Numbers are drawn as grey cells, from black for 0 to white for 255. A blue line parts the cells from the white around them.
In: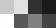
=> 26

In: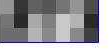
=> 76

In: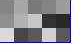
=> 156

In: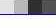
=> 81

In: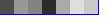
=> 201

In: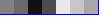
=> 168

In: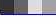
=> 161
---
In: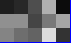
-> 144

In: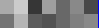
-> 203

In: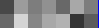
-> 156

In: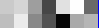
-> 213

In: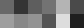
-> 52

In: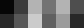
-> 59

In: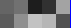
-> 113

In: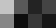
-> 89
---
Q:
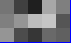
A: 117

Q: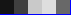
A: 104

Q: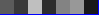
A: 91

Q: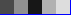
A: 144

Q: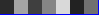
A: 112

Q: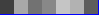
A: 136

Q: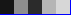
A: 142

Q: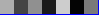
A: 122

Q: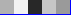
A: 177

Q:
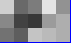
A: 146
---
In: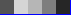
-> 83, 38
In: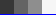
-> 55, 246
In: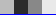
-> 188, 233
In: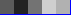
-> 91, 177
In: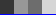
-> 54, 214
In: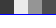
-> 58, 78
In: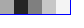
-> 169, 244
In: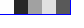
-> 254, 89
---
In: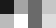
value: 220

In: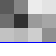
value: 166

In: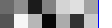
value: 202

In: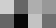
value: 112

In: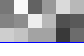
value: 89

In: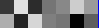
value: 95

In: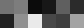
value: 163
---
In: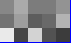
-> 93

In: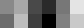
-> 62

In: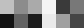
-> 28

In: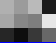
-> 126

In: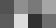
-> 49

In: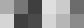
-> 74

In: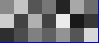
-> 177

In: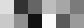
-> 17

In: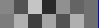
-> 63
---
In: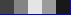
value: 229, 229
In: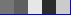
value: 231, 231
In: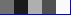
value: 175, 250
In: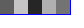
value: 38, 197
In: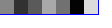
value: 169, 219
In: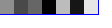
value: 2, 230
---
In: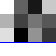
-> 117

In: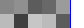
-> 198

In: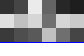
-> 214

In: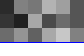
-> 168

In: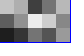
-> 237

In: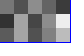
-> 70

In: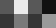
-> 53
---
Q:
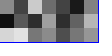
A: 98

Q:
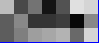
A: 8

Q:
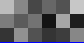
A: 166

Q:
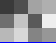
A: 89

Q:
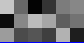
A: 94

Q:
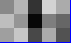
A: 126
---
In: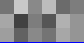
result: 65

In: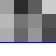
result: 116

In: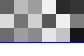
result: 117

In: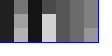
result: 160

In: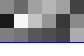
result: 247

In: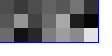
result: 149
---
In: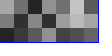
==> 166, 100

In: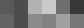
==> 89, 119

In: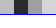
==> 190, 213

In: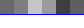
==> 105, 95

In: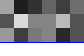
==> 164, 82

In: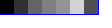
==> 3, 79
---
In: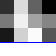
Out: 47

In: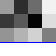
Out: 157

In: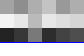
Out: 163

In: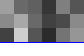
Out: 159

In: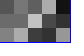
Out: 85

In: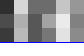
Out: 47

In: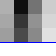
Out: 176
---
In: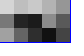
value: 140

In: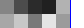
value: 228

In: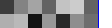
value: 142

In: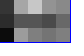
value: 74

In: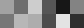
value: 227

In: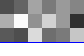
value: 154
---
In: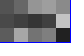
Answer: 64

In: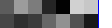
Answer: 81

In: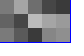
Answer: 165

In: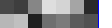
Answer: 91

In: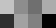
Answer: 129

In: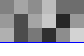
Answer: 38

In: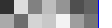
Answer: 158
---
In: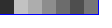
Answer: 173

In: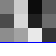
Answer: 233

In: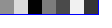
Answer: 2

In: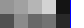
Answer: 104

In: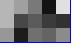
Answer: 112

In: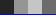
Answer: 197

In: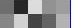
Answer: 68

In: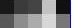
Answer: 171

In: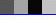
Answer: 7

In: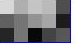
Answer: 8
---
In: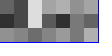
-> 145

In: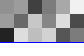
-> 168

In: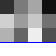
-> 166

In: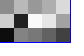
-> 174

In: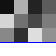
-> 35

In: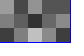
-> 84

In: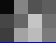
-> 82

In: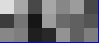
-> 156

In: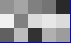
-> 116
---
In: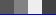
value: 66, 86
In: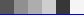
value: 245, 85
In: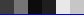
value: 198, 59
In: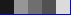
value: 219, 24
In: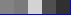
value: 48, 131
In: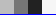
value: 246, 189
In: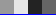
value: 101, 153
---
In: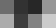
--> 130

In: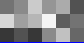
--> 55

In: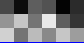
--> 187

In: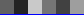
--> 201

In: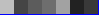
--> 92

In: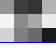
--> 105

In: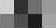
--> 29
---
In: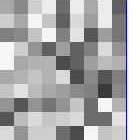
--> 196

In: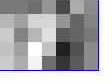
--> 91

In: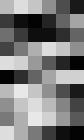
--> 14

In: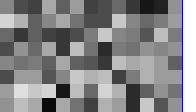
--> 85

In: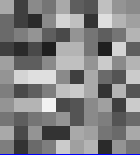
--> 148
